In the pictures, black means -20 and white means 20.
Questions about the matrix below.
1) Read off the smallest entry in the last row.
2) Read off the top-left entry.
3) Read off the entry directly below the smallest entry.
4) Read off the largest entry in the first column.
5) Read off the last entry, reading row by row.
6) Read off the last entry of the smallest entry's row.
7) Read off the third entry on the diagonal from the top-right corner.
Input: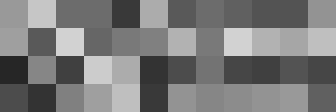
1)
-12
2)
4
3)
-8
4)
5
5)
-5
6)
-9
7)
-10

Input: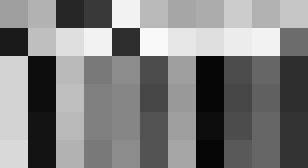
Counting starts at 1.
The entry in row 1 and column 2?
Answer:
8
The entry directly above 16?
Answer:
6
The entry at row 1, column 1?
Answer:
5
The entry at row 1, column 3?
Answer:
-14
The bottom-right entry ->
-12
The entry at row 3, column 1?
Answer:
13
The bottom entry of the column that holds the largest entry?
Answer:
-7
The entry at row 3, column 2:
-18
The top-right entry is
11
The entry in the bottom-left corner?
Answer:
14
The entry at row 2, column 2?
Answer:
10
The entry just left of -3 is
18
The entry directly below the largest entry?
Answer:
-8
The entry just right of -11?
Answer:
18
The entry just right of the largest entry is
16

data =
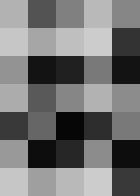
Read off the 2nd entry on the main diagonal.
6
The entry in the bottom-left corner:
11
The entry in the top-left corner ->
8
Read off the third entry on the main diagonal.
-15
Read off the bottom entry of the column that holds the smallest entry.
9
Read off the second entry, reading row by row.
-7
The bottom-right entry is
-11
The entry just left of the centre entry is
-6
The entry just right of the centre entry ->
8
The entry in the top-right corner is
1

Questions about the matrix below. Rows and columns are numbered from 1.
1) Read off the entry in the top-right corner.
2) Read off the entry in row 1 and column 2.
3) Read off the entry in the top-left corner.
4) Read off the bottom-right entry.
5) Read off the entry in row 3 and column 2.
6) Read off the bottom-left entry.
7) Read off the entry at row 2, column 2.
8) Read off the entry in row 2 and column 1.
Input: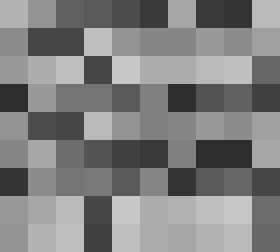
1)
9
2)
3
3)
8
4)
-4
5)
7
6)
3
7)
-9
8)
2

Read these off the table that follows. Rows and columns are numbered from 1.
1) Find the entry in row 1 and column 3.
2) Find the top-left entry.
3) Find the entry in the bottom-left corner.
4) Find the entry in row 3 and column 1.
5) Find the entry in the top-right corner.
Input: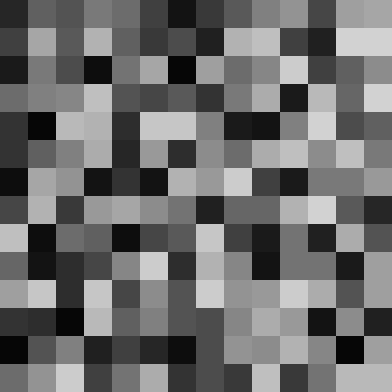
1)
-7
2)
-14
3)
-3
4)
-16
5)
6

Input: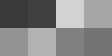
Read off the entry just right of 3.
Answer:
8
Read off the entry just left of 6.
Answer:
13
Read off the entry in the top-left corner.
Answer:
-11

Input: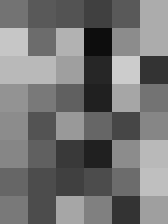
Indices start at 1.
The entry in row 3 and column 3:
5
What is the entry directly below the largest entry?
6
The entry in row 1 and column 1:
-2
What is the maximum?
12
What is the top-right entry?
7
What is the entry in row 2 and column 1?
11
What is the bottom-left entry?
-1
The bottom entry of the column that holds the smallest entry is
0
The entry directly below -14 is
-15
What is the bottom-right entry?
5
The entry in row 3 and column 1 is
9
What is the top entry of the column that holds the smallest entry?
-10
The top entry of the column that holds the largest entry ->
-6
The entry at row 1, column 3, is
-7
